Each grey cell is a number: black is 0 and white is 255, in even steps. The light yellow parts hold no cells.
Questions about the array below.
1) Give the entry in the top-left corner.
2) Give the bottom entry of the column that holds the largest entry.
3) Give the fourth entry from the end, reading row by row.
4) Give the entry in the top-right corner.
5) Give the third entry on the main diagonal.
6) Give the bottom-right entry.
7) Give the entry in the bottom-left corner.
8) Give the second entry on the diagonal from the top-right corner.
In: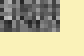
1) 52
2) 67
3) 95
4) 149
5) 161
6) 107
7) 95
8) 67

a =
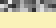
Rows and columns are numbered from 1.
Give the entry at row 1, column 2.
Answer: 86
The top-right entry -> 138
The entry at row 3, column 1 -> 154
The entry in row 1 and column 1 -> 59
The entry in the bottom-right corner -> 154
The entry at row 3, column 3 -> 209
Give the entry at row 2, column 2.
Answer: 182
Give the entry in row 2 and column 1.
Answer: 221
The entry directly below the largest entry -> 74

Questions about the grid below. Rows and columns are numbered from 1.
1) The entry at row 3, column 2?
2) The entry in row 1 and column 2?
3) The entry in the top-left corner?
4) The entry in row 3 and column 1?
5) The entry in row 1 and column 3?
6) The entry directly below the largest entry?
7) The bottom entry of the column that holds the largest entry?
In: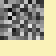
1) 70
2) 54
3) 165
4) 113
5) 153
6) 54
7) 192

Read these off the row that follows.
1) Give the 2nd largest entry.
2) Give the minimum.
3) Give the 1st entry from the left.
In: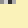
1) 171
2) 48
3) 142

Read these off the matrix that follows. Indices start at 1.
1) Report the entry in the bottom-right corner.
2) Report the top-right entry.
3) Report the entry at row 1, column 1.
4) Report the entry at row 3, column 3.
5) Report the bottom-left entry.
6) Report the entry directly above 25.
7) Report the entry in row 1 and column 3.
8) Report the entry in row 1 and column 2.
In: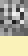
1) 94
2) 125
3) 166
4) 81
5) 166
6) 182
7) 110
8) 154

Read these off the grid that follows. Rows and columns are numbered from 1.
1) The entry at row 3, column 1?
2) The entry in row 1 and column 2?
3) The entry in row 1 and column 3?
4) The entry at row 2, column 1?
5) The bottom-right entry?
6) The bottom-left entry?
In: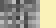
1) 89
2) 118
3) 134
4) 89
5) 175
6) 148

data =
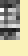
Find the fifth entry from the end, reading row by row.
165
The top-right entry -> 67
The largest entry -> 253
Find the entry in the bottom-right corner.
165
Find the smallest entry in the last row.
82
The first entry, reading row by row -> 82
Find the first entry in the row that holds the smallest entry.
36
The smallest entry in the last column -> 51
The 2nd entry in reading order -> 67
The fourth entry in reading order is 94
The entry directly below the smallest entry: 94

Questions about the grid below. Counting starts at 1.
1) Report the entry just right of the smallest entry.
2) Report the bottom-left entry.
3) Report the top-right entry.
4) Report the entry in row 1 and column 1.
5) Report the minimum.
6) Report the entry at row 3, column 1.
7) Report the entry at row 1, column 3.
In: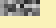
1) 192
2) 164
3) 43
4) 164
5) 30
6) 164
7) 192

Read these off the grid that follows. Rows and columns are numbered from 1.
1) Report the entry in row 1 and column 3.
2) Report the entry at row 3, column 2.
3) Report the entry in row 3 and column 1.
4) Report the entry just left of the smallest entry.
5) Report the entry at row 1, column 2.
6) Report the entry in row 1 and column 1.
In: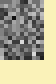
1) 113
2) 87
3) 60
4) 141
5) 113
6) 113
